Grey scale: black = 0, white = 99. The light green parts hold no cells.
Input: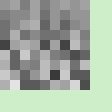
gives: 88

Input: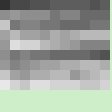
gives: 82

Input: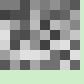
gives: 61

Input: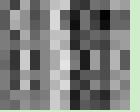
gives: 40

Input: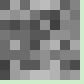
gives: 61

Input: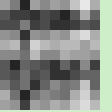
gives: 57

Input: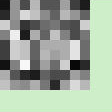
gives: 58

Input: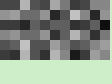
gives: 19
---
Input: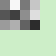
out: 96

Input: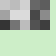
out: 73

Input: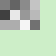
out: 39

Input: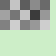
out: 76

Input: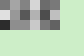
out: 64

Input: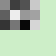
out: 24

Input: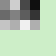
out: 80

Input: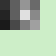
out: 37

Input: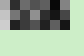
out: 18

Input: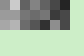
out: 79
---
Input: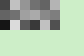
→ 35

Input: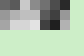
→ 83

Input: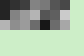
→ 60

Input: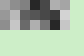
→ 41

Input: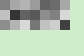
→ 84

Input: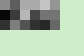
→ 32

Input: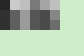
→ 60

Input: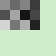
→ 68

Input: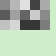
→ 21

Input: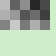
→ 47
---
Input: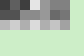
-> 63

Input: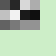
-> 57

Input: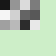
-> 90

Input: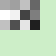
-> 12

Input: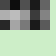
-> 35

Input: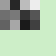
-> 25

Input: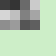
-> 37
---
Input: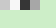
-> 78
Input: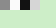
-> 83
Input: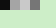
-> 64
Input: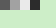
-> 63
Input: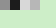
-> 71
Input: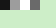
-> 61
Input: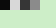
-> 54
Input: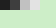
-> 75
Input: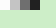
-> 76
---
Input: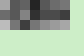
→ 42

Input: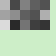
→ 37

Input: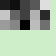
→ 34

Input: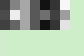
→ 20

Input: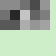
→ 29

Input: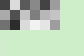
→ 26

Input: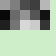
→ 24
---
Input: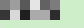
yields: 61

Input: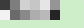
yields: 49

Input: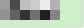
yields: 29

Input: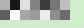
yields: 9

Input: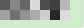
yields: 52

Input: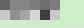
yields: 52

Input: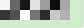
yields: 40
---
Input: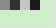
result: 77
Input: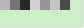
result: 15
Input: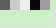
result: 92
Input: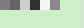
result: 80
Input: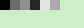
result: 56
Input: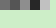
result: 55
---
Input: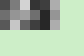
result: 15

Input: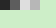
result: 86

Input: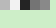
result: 45

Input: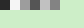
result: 75

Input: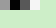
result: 34

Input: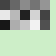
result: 94

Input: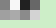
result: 54

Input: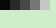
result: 46

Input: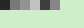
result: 24
